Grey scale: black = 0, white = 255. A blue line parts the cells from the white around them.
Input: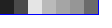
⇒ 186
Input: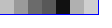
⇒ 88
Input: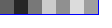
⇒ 204
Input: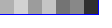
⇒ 197
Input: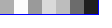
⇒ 218
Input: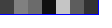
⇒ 16
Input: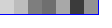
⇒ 111
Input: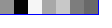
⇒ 168
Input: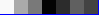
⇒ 3
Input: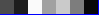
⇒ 161
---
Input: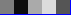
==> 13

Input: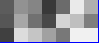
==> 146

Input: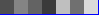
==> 132

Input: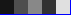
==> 78

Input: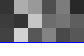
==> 173

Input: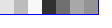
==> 188

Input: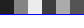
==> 132

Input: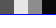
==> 230

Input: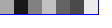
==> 24
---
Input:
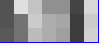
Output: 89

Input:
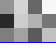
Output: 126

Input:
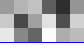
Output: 232

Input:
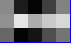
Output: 103

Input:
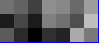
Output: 91

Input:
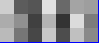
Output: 186
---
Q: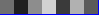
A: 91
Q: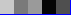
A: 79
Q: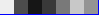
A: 148
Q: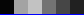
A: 33
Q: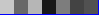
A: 81
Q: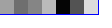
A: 220
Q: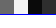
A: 46
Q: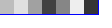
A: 53
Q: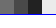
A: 235
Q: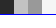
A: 245
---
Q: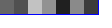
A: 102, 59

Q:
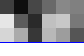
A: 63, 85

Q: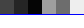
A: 67, 238

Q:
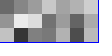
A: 106, 186

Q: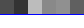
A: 77, 96

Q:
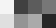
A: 244, 38

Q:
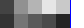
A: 67, 36
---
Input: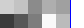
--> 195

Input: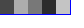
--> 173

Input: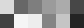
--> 103

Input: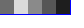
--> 219

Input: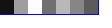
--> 158

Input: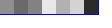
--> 106

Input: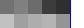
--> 128

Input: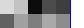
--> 195

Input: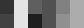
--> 228
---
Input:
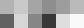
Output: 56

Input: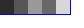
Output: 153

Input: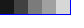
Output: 123

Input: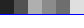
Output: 139

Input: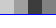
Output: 159

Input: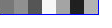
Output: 164

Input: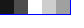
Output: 255

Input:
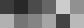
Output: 165

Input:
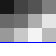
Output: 200

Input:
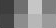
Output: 141
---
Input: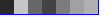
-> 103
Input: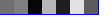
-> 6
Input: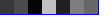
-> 5
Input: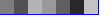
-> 180
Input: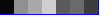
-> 169
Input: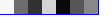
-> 49
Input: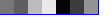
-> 188
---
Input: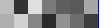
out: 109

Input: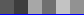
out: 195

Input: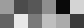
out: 171

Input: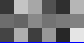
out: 39

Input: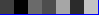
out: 43

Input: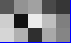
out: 169

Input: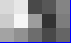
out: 73

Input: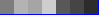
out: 69
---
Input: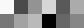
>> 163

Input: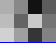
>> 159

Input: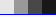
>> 153

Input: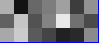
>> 203

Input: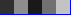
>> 141

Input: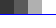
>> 90
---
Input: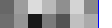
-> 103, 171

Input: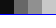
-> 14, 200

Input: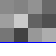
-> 138, 173

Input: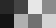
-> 40, 211

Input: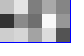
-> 192, 83

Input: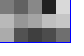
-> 123, 111
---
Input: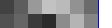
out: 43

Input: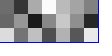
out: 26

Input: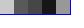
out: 22

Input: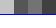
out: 64

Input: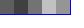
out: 64

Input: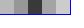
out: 57

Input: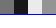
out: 23
